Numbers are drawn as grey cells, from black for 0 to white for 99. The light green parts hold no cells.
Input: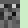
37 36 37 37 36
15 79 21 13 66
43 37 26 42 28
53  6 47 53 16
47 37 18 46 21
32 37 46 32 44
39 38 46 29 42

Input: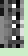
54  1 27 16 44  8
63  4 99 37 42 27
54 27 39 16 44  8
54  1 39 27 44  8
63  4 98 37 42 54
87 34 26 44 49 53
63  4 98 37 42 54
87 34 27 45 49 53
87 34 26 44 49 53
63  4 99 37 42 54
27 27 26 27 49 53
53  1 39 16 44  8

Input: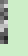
51 42
84 56
30 49
49 32
24 45
85 54
74 74
36 78
36 35
14 30
25 45

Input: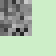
70 78 41 61 20 49 31 46
55 53 52 31 42 50 32 46
50 54 53 33 49 63 29 36
55 56 44 58 44 40 33 63
74 69 24 55 57 64 47 66
54 60 51 48 59 48 53 43
61 44 60 62 72 38 35 31
64 16 51  7 58 63 23 40
64 71 15 50 23 60 46 43

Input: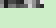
88 33 57 74 67 14 18 27 28 11 49
17 27 55 82 39 35 30 47 44 11 60

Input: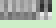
30 52 27 51 72 61 67 60 70 59 73 54 67
21 49 17 50 77 63 68 59 70 57 76 50 70
18 55 22 47 77 61 69 63 73 57 77 55 71
92 66 90 64 42 53 46 53 46 52 42 62 46
81 62 80 65 43 53 49 52 51 53 46 55 49

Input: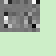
 9 96 47 35 47 38 41 15 79 45
49 40 48 45 47 47 46 48 47 47
44 54 46 48 47 46 47 45 43 47
42 42 63 30 50 44 37 41 13 48
47 50 32 57 44 49 54 48 94 45
50 61 27 68 43 49 58 52 79 46
80  3 46 57 46 54 52 75 18 48
49 39 49 44 47 47 46 48 46 47

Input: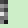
21 28
50 60
25 43
53 89
46 42
10 51

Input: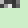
46 20 26 24 72
37 23 88 59 25
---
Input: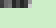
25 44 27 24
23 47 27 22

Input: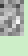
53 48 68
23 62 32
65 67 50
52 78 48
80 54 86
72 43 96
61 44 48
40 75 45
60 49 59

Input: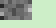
43 35 43 43
15 42 32 50
49 38 42 53
65 46 40 45
17 47 48 50

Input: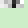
90 79 48
93 70 83

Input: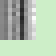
52 67 59 55 87
52 66 66 59 80
53 71 57 54 95
52 67 69 60 80
53 73 58 54 98
53 69 57 54 92
52 66 60 56 85
52 66 64 57 81
52 68 58 54 89
52 66 62 56 83

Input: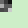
41  7
67 36
28 79
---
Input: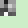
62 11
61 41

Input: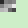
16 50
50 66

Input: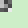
73 25
75 57

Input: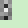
54 72
56 17

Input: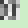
24 90
54 28

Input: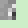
62 62
63 58

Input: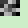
23 24
15 66

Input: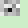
79 53
76 92
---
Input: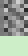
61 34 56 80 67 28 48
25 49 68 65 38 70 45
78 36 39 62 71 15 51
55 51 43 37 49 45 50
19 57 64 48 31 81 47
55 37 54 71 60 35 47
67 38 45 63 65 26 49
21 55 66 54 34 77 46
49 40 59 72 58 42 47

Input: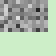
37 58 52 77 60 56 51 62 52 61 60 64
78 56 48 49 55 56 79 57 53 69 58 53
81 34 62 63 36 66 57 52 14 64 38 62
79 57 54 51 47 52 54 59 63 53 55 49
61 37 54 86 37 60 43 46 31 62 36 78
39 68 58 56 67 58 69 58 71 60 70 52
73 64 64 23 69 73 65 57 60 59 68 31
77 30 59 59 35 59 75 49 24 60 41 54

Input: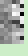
57 55 32 47 90 66
56 67 93 73 14 52
68 63 80 80 84 57
42 55 97 92  2 47
46 61 65 65 94 52
52 39 24 25 91 39
45 51 64 45 12 70
59 48 62 63 71 53
54 63 77 85 79 55
61 54 72 62 14 44
54 53 68 70 77 50

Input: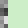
54 59
65 52
22 34
27 38
86 63
87 55
37 62

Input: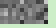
44 43 40 41 70 37 43 44 26 32 77 41
31 44 30 50 44 47 37 47 51 49 42 31
60 39 52 46 24 46 55 47 53 42 18 51
72 41 60 44 46 37 58 46 33 26 47 59
48 43 50 39 59 40 47 41 27 31 61 44
53 45 47 48 19 47 48 47 52 56 14 48

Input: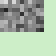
85 49 83 53 28 49 73 53 46 43 79
59 50 56 55 67 51 57 47 27 40 55
14 45 37 36 67 45 31 54 63 54 27
55 65 50 49 19 63 47 41 63 68 41
50 54 53 45 69 45 49 54 31 42 46
71 46 60 56 64 46 67 54 29 29 68
61 45 66 29 30 42 57 52 54 45 67
61 54 58 38 63 41 51 51 26 18 50

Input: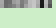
41 43 60 64 49 56 73 76 67 11 72 39 65
42 46 51 60 47 63 72 77 64 10 69 32 63
